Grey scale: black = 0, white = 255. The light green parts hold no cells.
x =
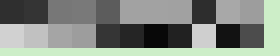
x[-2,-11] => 47
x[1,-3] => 207
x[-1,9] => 18
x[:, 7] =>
[161, 33]
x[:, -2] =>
[168, 18]
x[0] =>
[47, 52, 119, 121, 92, 162, 162, 161, 45, 168, 157]
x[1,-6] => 37

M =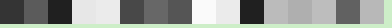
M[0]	52
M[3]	231
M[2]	32
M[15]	184

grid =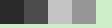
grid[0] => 43
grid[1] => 77
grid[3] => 149

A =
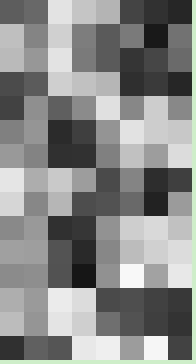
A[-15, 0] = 93
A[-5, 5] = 188
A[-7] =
[214, 135, 182, 77, 82, 105, 34, 155]
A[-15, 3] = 197
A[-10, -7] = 149
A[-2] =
[188, 149, 228, 207, 111, 82, 63, 51]
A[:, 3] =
[197, 125, 122, 193, 139, 63, 49, 157, 77, 54, 41, 22, 220, 207, 232]
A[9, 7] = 193
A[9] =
[137, 153, 48, 54, 146, 206, 217, 193]
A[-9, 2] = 48
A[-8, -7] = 173
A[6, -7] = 131
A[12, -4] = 74
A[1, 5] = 122
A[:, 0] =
[93, 191, 186, 75, 66, 128, 153, 229, 214, 137, 160, 139, 174, 188, 48]
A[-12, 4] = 182
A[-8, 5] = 132
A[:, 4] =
[180, 90, 90, 182, 224, 148, 128, 74, 82, 146, 135, 145, 74, 111, 239]
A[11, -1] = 232
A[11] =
[139, 142, 82, 22, 145, 248, 162, 232]
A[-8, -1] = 63
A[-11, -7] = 143
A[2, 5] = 53
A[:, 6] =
[49, 25, 70, 58, 205, 205, 157, 45, 34, 217, 208, 162, 65, 63, 246]
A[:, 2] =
[227, 208, 227, 207, 95, 43, 48, 201, 182, 48, 83, 82, 235, 228, 85]

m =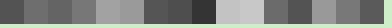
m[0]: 83
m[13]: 153
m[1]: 110
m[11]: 107
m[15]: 90

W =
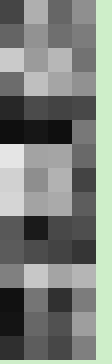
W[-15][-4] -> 69
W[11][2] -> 164
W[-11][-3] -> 75
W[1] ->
[100, 146, 111, 124]
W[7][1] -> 142
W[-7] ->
[213, 163, 170, 93]
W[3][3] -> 145
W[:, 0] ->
[69, 100, 202, 108, 39, 15, 229, 209, 213, 88, 91, 128, 17, 20, 47]
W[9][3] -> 78
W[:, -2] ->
[102, 111, 183, 165, 67, 15, 165, 178, 170, 72, 67, 164, 48, 81, 71]
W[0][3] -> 143
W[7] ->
[209, 142, 178, 67]
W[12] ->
[17, 117, 48, 124]
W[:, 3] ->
[143, 124, 114, 145, 72, 120, 105, 67, 93, 78, 53, 181, 124, 158, 127]

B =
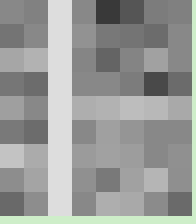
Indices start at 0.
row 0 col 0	136
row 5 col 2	221
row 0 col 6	124
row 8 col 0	105
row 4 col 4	178
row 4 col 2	221
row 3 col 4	136
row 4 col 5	189
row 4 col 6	184
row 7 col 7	143
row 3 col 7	107
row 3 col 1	108
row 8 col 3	136
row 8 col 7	106
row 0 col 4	57
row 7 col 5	161
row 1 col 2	221
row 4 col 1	136
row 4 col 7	169
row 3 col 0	118
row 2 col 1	178
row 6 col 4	161
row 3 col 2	221

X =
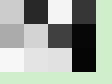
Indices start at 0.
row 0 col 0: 203
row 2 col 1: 227
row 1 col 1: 210

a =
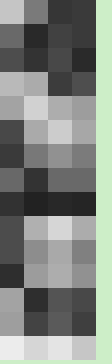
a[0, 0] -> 197
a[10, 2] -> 169
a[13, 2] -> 90
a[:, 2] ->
[54, 65, 72, 60, 173, 204, 145, 105, 40, 214, 169, 173, 84, 90, 228]
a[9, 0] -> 76
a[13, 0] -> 158
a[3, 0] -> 185
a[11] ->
[46, 156, 173, 145]
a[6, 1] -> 120
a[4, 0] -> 163
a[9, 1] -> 176
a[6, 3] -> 123
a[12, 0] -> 163
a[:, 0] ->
[197, 105, 77, 185, 163, 72, 58, 104, 50, 76, 76, 46, 163, 158, 236]
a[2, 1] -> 51
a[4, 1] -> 209

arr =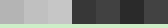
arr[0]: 180
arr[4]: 65
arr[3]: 55
